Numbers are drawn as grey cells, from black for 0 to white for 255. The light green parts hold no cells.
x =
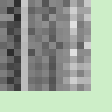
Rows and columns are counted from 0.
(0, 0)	118
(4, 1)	67
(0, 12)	199
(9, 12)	180
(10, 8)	132
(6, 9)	128
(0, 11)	135
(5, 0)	126
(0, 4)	122
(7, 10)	224
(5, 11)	131
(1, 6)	112
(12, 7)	90
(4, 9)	138
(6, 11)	99
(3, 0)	100
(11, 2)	85
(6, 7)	136
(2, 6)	94
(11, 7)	83
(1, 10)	207
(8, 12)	158
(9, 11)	172
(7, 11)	139
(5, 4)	127
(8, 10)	166
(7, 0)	120
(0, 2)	47
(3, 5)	134
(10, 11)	130
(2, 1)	140
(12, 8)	135
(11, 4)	112
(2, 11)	147
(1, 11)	162
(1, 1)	56
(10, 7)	97
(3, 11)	122

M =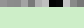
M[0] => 148
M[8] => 9
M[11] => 119
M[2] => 139

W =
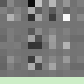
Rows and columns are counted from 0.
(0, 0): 89
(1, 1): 115
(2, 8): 119
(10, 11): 117
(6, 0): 122
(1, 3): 117
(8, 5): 159
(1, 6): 120
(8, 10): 115
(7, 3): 114
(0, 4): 14
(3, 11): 116
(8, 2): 122
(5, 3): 117
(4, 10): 116
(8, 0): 105
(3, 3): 116
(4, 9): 129
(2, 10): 117
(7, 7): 120
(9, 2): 111
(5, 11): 109
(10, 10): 116
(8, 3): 115
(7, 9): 122
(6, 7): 153
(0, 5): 193
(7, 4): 115
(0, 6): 119
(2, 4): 47
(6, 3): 109
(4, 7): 131
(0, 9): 149
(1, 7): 91
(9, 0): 101
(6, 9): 179

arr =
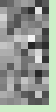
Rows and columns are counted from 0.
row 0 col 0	94
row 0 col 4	148
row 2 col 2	85
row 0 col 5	59
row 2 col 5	160
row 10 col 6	97
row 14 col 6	104
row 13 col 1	162
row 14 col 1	135
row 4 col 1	82
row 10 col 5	39
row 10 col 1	149
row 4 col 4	153
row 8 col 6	49
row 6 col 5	73
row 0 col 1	105
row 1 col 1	129
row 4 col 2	163
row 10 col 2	118
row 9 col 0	152
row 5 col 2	203
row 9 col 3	114
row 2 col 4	104
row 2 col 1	130
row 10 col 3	86
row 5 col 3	193
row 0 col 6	88
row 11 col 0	132
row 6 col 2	130
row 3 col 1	103
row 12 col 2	87
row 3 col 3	145

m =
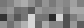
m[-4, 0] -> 119
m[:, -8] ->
[145, 88, 214, 214]
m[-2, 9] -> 80
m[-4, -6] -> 148
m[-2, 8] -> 211
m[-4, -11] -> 132
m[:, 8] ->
[145, 151, 211, 134]
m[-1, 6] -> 169
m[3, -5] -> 132
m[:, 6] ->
[148, 136, 115, 169]
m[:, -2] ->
[160, 169, 126, 153]
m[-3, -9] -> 117
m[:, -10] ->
[159, 110, 87, 146]
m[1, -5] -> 140
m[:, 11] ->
[128, 167, 152, 93]
